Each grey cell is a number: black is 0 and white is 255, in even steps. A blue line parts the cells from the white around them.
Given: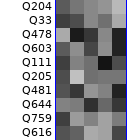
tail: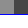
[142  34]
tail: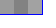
[124]

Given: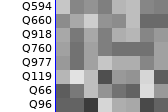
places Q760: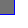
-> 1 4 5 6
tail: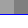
[114 114 114 161]
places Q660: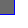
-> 6 7
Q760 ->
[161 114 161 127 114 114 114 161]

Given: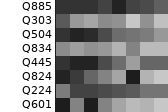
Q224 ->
[124  67  67  75  83  90 116 116]
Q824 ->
[ 35  59 102 131 165  29 179 199]
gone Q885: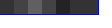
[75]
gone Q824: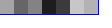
[35]
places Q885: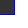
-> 0 1 2
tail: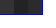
[ 75 109 116 124 152]
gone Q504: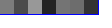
[43]

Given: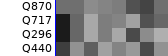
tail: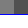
[ 68 111]
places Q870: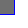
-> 0 1 7
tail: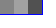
[103]
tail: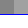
[ 81 103]
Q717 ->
[ 27 103 168 125 132 161  81 103]
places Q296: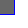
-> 1

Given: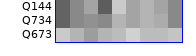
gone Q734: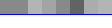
[145]
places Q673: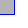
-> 1 3
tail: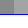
[ 93 202 164 180 164 137]
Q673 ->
[202 180 157 180 188 209 188 188 196]
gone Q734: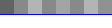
[172]
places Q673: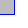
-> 4 6 7
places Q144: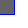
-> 0

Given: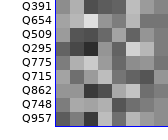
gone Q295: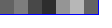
[209]
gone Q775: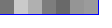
[141]
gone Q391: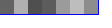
[133]

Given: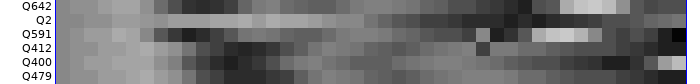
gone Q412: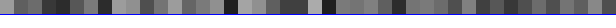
[37]
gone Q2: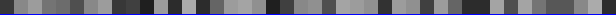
[150]
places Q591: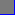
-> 14 20 23
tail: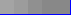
[116 101  87  79  64  64  56  44  44  44  31  44  31  44  50  56  64  79
  79  87 101 108 116]
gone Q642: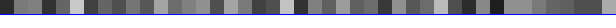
[72]
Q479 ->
[136 144 144 156 156 164 171 156 144 116  79  64  44  44  44  56  64  95
 116 128 122 116 101  95  87  95 108 116 122 128 128 128 122 108 108  95
  87  79  79  79  64  56  44  31  31]
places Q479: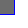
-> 26 33 34

